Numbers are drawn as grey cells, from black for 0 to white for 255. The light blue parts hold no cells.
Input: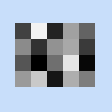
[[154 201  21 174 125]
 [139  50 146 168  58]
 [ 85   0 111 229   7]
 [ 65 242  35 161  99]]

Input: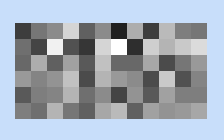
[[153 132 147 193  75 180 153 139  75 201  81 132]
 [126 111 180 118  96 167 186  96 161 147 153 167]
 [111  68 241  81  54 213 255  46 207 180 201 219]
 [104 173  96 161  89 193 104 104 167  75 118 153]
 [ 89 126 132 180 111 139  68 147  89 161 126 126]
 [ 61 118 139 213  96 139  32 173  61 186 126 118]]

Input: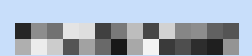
[[175 236 204  84 162 105  24 168 243  58  78  45  31 148]
 [ 38 141 113 228 222  64 121 189  70 210 134 141  97  84]]

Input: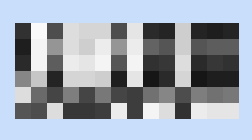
[[221 106  69 126  69 120  69  61 113 134  77 126 113 120]
 [134 198  36 213 213 206  30 229  22  42 213  22  30  30]
 [ 85  77 221  55  55  61 236  61 244 221  49 236 229 229]
 [ 49 250  77 221 213 213  77 229  42  36 206  36  30  36]
 [ 42 244  93 236 229 244  85 244  49  55 221  42  55  49]
 [ 30 244 149 221 206 236 149 236  99  85 206  85  93  93]]

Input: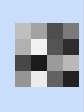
[[191 162  78 122]
 [177 242  84  45]
 [149 235  98  33]
 [ 71  27 155 185]]

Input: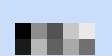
[[ 26 183  97 169 112]
 [  3 141  83 199 233]]

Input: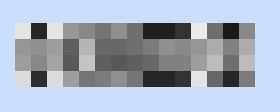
[[228  38 228 151 136 117 143 111  32  32  51 234 111  26 136]
 [220  45 220 158 117 123 143 117  38  38  51 228 103  38 123]
 [158 136 165  88 195  95  88  95 103 129 129 158 187 111 187]
 [151 143 158  95 180 103 103 111 123 143 136 151 172 129 172]]
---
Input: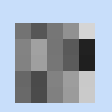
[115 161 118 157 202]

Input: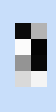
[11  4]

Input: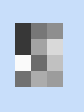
[ 55 163 193]

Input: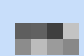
[ 94 188]

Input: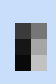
[ 59 166]

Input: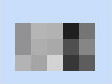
[146 174 211]

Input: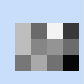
[190 134 113]

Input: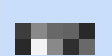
[ 61 243]
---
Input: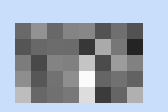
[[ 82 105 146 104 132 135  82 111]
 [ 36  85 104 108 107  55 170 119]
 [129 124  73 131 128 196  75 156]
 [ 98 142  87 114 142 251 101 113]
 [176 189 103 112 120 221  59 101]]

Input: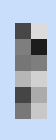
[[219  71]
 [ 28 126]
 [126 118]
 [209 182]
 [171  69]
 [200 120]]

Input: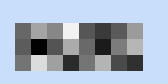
[[155 103 164 135 242  86  58  90]
 [182  92   2  84 171 105  27 124]
 [ 48 116 220 160  43 117 180  74]]

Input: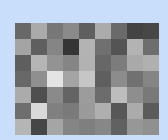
[[ 71 104 170 119 138  95 171 106  67]
 [110 164  95 133  53 179 112  84 179]
 [176  94 181 147 133 178 103 124 169]
 [133 104 143 228 164 198  95 140 113]
 [121 171  79 138 100 156 108 189 142]
 [ 91 110 217 128 122 154 175  87 171]
 [144 181  70 165 133 127 135  97 151]]

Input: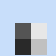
[[231  84]
 [192  41]]

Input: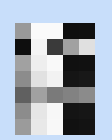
[[ 16 153 250 250  15]
 [224  14 244  58 161]
 [ 17 161 238 249  16]
 [ 24 140 225 242  21]
 [139  96 161 122 130]
 [ 22 140 230 247  20]
 [ 19 155 232 248  17]]

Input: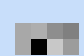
[[128 168 174 142]
 [156 168   1 200]]

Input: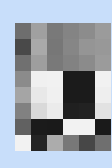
[[155 110 160 121 132 140]
 [152  73 169 119 134 149]
 [155 112 158 121 130 139]
 [241 139 240 241  27  27]
 [238 165 232 240  27  27]
 [226 129 217 235  32  34]
 [ 26  97  27  26 242 242]
 [111 242  36 172 120  71]]
